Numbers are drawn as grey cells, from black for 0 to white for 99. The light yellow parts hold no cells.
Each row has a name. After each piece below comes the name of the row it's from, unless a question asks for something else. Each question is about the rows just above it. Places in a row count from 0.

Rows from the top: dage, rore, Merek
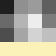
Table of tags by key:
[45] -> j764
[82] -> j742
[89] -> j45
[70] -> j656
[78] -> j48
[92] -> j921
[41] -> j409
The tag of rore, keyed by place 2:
j921
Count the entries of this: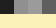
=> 4
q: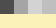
Merek
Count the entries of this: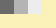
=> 3
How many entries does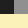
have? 2

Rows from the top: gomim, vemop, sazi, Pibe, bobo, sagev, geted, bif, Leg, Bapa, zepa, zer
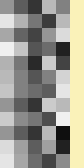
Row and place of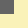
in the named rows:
sazi, 1
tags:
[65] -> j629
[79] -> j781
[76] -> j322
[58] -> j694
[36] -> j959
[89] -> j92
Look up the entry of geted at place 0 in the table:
j322
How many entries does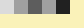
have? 5
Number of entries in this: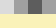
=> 4

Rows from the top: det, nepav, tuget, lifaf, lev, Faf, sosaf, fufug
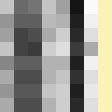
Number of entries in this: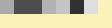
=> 7
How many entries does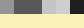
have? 6
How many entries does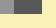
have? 3
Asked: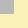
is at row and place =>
nepav, 3
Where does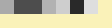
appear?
fufug
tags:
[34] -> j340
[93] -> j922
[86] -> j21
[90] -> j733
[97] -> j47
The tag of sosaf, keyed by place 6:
j733
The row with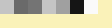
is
det

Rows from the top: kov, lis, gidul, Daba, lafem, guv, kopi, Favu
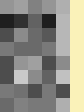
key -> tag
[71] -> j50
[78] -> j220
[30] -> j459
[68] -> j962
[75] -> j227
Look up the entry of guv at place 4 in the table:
j227
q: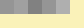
kov
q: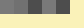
kopi
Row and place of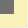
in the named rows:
kopi, 1
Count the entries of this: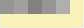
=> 5
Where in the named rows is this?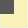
gidul, 3

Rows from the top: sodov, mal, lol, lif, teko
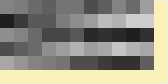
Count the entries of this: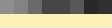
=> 8
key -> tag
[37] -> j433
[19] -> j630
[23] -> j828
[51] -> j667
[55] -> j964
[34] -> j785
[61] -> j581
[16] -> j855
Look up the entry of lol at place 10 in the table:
j630

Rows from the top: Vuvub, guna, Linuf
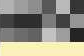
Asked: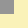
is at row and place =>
guna, 5
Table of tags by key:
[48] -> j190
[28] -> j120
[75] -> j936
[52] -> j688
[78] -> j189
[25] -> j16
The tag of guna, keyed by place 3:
j190
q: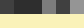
guna
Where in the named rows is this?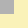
Vuvub, 0
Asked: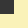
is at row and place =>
Vuvub, 5
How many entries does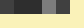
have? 5

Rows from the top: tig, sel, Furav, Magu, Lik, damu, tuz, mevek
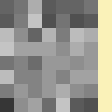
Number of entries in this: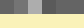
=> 6
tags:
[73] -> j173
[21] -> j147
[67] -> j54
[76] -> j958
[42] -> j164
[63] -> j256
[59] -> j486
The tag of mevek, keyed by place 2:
j256
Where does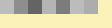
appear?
Furav
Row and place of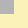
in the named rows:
Furav, 3
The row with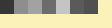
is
mevek

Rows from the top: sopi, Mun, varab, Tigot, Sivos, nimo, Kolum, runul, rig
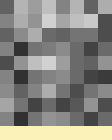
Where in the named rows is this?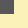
runul, 5
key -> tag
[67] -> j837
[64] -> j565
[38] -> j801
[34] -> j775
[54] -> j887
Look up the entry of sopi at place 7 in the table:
j837
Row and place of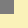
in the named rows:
Tigot, 3

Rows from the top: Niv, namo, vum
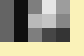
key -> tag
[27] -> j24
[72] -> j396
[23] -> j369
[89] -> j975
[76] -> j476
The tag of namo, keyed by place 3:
j476
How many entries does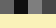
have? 4
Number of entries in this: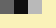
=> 3
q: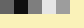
Niv
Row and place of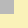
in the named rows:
namo, 2
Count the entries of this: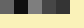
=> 5

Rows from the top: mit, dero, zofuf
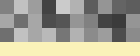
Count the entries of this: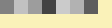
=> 7
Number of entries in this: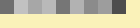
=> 9
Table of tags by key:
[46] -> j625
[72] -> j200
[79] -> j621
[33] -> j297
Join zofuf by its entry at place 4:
j625

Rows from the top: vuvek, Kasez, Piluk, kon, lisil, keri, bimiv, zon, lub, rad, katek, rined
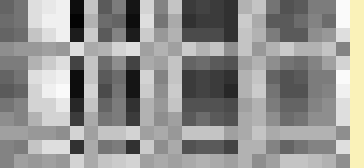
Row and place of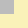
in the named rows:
rined, 22
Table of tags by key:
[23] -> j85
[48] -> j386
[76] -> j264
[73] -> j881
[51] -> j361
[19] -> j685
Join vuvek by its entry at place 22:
j386

